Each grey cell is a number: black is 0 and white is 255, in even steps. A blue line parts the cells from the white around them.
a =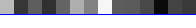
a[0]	186
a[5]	174
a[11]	10
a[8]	92
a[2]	94

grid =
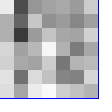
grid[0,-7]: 235
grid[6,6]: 179
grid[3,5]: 124
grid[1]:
[176, 100, 199, 145, 155, 135, 160]
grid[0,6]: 204
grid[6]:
[221, 165, 236, 249, 206, 193, 179]
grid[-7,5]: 155
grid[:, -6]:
[77, 100, 57, 161, 168, 113, 165]
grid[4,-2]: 180
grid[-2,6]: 213
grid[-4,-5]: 184
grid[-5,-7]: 176

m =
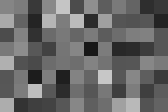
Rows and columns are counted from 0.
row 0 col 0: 133
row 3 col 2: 88
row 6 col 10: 63
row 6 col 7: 120
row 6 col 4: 44
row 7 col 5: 135
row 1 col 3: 181
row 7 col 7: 110
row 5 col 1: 120
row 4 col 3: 108
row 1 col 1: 99
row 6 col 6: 86
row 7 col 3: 67
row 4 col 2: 74
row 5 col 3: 126
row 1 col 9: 82
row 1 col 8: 85
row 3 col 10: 60
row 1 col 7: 160
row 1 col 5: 187
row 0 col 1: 124
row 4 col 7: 115
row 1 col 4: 125
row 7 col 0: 173
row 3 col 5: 134
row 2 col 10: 129
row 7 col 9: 185

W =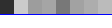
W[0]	47
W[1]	203
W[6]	173

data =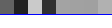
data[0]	98
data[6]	160
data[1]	33

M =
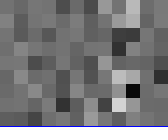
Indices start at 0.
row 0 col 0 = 114
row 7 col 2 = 101
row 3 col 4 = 115
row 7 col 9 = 150
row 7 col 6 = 141
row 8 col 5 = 97
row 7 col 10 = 107
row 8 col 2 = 69
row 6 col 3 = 105
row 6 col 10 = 108
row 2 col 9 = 59
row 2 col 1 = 90
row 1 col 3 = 121
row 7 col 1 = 115
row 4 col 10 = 100
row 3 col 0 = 111
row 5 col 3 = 112
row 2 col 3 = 87
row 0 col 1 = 104
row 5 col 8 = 188
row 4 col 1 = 119
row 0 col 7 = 152
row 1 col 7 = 115
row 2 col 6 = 96
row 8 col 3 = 111
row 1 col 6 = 95
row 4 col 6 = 79
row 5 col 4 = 80

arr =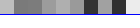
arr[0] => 190
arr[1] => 122
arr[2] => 124
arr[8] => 48

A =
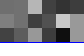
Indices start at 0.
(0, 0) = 111
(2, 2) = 152
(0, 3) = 65
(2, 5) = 153
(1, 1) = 113

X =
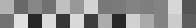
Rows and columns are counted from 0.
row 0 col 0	179
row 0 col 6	211
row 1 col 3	218
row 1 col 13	94
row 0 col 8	122
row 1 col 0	115
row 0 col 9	131

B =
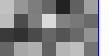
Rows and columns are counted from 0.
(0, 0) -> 193
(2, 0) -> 58
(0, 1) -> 150
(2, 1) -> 49
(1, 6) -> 106
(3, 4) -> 181
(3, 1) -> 167
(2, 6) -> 147
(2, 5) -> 105
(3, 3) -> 98

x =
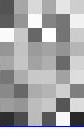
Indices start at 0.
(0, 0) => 83
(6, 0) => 137
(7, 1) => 149
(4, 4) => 105
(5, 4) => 162
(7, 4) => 86
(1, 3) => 132
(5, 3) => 201
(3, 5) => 182
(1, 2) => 251
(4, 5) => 211
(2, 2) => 103
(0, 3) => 169
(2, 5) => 204
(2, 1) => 199
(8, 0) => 46
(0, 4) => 229
